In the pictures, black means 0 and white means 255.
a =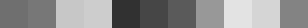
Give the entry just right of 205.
49
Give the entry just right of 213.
131

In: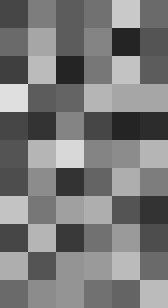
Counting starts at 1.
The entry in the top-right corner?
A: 106
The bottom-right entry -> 187
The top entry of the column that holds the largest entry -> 70
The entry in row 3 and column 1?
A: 63
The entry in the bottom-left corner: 106
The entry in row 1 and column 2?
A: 125
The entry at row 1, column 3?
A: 92
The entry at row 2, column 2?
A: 166
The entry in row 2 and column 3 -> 92
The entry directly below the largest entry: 70
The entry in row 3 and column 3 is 36

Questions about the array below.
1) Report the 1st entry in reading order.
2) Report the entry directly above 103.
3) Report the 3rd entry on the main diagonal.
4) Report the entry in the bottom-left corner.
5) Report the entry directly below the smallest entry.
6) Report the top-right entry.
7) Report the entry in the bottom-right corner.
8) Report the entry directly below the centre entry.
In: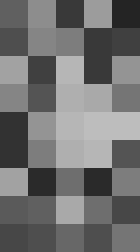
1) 96
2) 169
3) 182
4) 71
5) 64
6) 36
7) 117
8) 175
